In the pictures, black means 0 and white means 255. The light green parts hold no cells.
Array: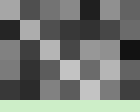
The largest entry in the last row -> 195
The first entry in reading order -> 166
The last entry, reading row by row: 63
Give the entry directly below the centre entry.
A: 195
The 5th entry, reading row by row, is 31
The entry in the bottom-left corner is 56
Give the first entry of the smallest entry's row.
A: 129
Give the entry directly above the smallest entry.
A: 107
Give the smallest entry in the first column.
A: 37
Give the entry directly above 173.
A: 79

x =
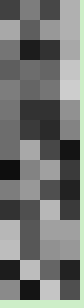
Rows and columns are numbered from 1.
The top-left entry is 65
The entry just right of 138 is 20
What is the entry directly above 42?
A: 50
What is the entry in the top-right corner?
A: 176
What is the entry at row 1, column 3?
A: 71
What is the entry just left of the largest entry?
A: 117
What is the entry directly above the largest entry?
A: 197
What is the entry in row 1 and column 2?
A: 125
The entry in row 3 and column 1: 117
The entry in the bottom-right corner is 79
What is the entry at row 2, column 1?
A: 168
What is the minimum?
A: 14
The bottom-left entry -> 138
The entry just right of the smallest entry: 131
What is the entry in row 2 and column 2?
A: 94
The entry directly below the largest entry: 145
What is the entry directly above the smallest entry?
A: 109
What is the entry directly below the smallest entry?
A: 125

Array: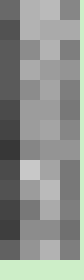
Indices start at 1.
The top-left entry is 105
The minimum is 55
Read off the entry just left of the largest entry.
75
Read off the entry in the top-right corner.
134
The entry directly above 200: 134
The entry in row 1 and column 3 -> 186
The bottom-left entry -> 97
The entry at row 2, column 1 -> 82
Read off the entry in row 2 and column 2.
178
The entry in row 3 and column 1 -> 90
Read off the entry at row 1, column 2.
178
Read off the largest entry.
200
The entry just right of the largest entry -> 164
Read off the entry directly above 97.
62

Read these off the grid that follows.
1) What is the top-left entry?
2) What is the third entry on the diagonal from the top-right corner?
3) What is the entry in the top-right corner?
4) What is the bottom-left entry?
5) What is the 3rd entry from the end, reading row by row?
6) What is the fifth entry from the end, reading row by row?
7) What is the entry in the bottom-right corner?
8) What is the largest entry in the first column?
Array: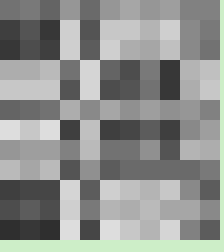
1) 114
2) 192
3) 129
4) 47
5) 213
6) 199
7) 92
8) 221

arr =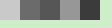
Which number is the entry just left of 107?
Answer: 201
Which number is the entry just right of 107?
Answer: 86
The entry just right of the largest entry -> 107

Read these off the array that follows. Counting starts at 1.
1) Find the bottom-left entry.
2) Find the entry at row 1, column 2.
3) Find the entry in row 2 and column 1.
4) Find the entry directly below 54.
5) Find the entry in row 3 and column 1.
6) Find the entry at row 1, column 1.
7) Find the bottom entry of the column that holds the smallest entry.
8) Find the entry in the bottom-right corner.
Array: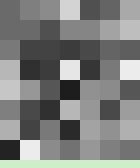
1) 35
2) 127
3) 106
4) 145
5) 121
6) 106
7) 114
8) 114

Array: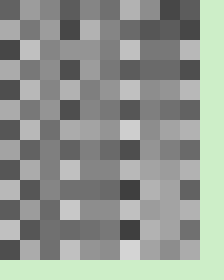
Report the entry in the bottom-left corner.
78
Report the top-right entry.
92
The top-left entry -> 98
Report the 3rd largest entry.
200
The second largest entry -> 206
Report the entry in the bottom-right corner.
171
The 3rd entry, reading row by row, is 133
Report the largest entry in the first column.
192
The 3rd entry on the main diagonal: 133
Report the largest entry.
212
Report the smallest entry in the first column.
71
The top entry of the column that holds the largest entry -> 178
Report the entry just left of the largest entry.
141
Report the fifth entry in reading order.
133
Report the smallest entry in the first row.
71

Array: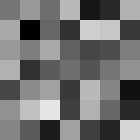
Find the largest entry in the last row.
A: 213
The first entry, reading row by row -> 117
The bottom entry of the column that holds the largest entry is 28
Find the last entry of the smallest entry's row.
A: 57
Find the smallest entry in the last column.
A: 16
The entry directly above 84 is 70
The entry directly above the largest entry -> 161
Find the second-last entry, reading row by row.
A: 35
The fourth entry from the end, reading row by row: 161
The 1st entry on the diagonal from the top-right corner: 177
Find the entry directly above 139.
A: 49
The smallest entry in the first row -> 22
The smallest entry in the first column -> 70
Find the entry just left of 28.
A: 90
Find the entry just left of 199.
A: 207
